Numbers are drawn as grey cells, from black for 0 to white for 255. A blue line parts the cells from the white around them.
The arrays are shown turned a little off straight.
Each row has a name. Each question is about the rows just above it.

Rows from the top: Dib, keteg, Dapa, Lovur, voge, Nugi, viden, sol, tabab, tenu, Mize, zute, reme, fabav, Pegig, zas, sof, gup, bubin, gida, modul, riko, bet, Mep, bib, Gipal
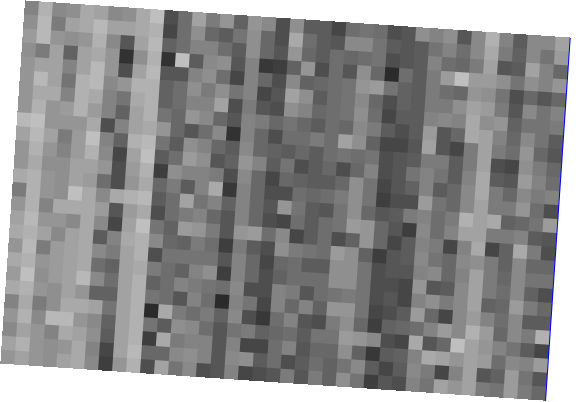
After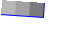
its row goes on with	[155 191 131  98 177 184 116  92 143 131 104  92 137 104  98  92 104  92
 110 116 110 116  78  86  92 123 123  92 123 162  78  70 143 123 104]
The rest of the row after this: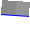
[177 177  98 110 143 123 143 116 131  70  86 162 143  92 110 116 137 104
  78  98  92 123 123 143 162 155 123  86 137 116 131]

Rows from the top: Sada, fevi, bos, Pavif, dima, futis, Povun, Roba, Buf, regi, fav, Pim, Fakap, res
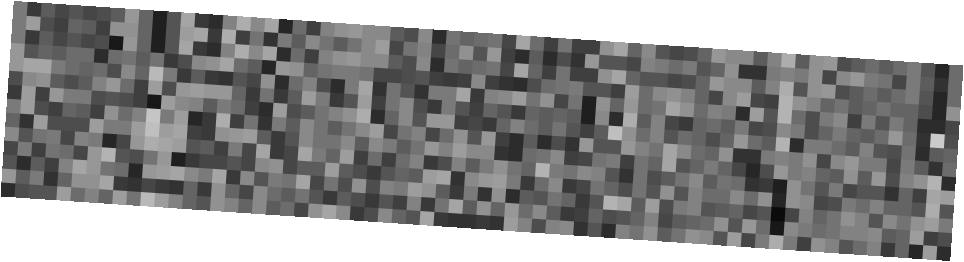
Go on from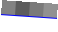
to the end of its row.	[115 100 179 122 115 137 130  84  50 115  77  92 115 137  92 115 108  50
  57  31 145 115  84 122  70  84  84  50 100  63 165 157]
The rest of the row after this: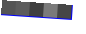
[165  57  70 165 122 100 157  63 108  63 108 130  57  77 130  92 122 145
 115 100 179 122 115 137 130  84  50 115  77  92 115 137  92 115 108  50
  57  31 145 115  84 122  70  84  84  50 100  63 165 157]
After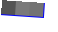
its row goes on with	[165  70 115  77 145  77 130 122 157 145  92  57 122  50 145  44  92  84
 115 100  57  84 179 165  92 157  77 122 130  84  92 100  70  84  11  70
 130 100 115 145 130  84 137 115 145 157 122]
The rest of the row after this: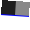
[ 44 173  92 130  70  57 100 108  92 122  70  77 137 122  77 100 122 100
  92 108 151 108  50 203  77]
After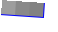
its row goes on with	[ 92 122 108  63  44 157  77  92 115 130 145 173  44 100 137  84 151 151
  63  70  57 100 130 108  92 115  84  63  92 191 145 108 130  84 108 100
  77 100 151 108  92 179  44 122 122 108  92 130  84  77 115  44  92 100]
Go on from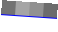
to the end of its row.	[130 122  44 157  84 179 108  77 122 137  63 122  84 122 100  44  44  70]
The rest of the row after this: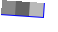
[122  57  92  57  50  84  70 145  44 108 130  77  44 122 165  50 115  84
  50 122 122 165  57 130 137 157 115 145  70 115  31 145 100 151 108 115
 165 145 108 130 122  44 157  84 179 108  77 122 137  63 122  84 122 100
  44  44  70]

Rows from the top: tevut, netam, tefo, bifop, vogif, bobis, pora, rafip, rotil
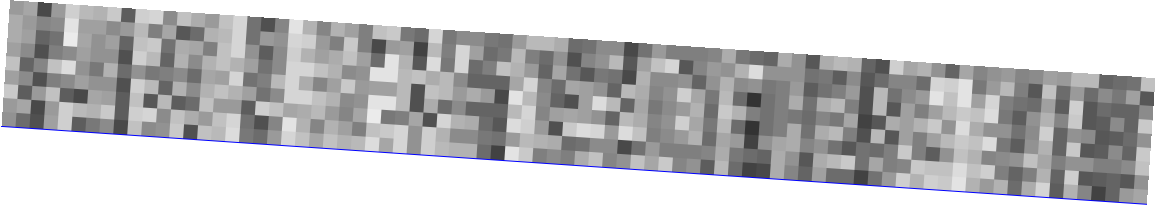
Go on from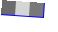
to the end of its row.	[139 139 120 114 154 185 185 172 108 114 139 139  73 114 154 127 127 127
 133 172 120 108 100 172 146  87 172 185 178 100  80 207 166 178 146 100
 166 133 146 154 133 139 160 154 185 185 100 108 114 193]
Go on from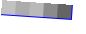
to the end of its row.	[100 100 166 213 133 108 166 160 146 100 185 172 133 146 207 166 120 185
 108  51 114 127 172 114 172 185 127  80 185  87 160 127 160 185 201 193
 220 120  93 146 178 133 201  87  93 139 100 201]
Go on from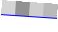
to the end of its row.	[178 178 108  66 227 201 127 139 127 172 193 133 146 193 166 201 133 146
  93 185 108  66  73 172 133 100 160 108 108  66 114 154 207 178 207 201
 227 178 154 178 108 172 213  93 178 133  66 100 154 166]
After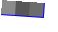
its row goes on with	[133 133 108 213 207 227 120 154 185 127  87 193 108 154 108 139 120 160
  87]
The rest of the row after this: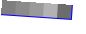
[166 154  66 146 166 172 133 146 114  87 114 108 127 201 127  93 146 193
 178 133 139 146 193 166 127 146 146 127 127 139 193]

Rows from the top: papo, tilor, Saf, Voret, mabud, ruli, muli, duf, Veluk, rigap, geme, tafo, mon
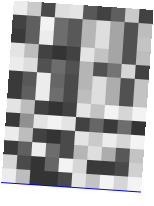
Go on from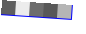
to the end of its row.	[222 165  81 195]
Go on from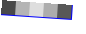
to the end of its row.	[195]

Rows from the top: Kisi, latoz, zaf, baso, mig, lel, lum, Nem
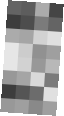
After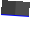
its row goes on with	[123 100]
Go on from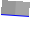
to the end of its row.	[217 123]
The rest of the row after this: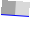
[123]
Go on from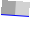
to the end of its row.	[224]

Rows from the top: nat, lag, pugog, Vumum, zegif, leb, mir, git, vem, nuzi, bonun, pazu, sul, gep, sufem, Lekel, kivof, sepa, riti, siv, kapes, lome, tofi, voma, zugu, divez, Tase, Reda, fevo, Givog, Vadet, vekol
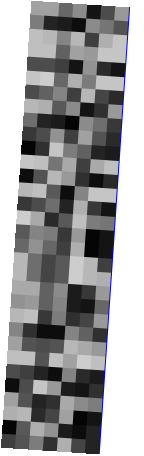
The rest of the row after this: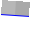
[153]
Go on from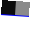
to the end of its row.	[117  83]

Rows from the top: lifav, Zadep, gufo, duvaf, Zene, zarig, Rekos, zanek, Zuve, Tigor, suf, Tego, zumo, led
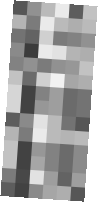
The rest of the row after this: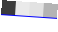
[174]
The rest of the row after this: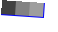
[107 115]

